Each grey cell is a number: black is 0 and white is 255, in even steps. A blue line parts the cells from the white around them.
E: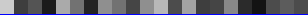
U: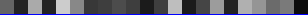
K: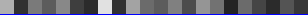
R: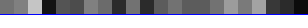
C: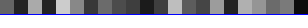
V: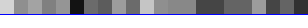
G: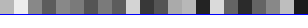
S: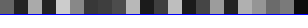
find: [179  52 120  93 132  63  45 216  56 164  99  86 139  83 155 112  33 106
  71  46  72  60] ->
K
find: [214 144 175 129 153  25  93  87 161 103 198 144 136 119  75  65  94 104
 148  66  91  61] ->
V
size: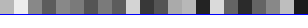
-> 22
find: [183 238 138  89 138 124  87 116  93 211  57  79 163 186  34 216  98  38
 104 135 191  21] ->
G
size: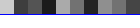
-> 10
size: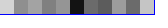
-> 11

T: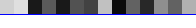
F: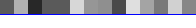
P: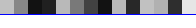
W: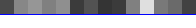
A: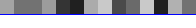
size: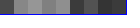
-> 9
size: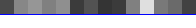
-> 14
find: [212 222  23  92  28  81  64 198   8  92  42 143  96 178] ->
T
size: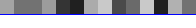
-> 14
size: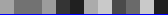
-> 12

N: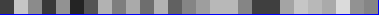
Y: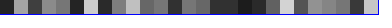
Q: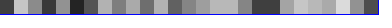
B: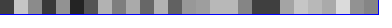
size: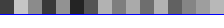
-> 16
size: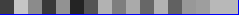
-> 17

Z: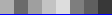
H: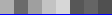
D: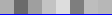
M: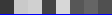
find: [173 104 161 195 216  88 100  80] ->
H
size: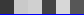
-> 6
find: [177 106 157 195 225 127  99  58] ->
Z
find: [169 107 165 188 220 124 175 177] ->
D
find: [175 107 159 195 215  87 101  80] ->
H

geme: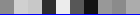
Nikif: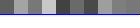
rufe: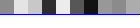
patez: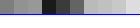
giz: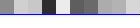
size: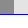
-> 2
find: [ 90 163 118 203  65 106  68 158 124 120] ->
Nikif

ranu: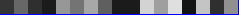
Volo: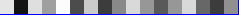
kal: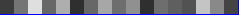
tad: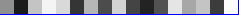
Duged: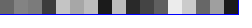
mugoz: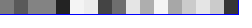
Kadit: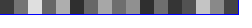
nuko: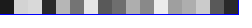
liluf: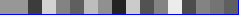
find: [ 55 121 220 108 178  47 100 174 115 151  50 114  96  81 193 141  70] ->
kal
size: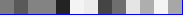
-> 13
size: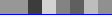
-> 8
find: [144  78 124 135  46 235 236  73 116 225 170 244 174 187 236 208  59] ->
mugoz
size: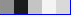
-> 5
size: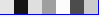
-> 7
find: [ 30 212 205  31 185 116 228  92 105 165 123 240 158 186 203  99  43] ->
nuko

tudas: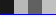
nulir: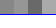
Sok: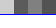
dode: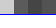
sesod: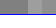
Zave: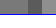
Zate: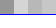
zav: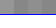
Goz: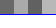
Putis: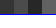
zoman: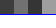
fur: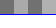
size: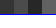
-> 4
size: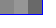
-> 3
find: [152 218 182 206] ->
Zate
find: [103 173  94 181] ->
Goz

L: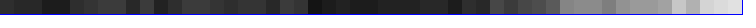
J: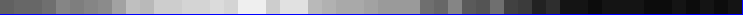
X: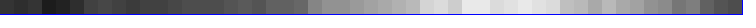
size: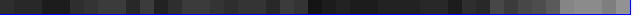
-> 45
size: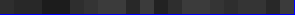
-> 21
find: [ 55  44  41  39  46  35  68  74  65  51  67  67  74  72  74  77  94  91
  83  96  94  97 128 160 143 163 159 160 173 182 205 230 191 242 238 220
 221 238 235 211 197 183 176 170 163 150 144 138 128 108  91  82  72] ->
X
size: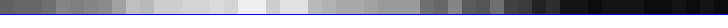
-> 52
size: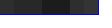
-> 7
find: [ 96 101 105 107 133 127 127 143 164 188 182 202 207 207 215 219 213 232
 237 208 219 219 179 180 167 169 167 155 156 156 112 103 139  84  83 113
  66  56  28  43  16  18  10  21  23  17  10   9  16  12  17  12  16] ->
J

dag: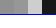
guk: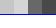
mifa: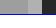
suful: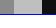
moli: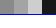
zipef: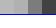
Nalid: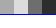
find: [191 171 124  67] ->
zipef
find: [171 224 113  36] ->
Nalid
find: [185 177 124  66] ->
zipef

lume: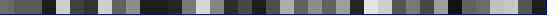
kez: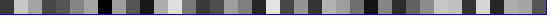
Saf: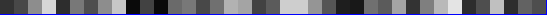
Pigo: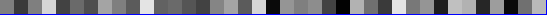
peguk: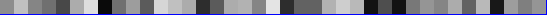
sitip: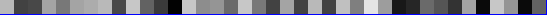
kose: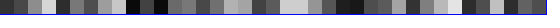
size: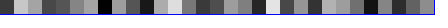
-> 31
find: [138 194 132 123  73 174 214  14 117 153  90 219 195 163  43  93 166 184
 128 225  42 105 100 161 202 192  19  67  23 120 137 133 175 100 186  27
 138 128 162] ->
peguk
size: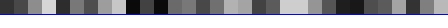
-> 32
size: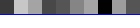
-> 10

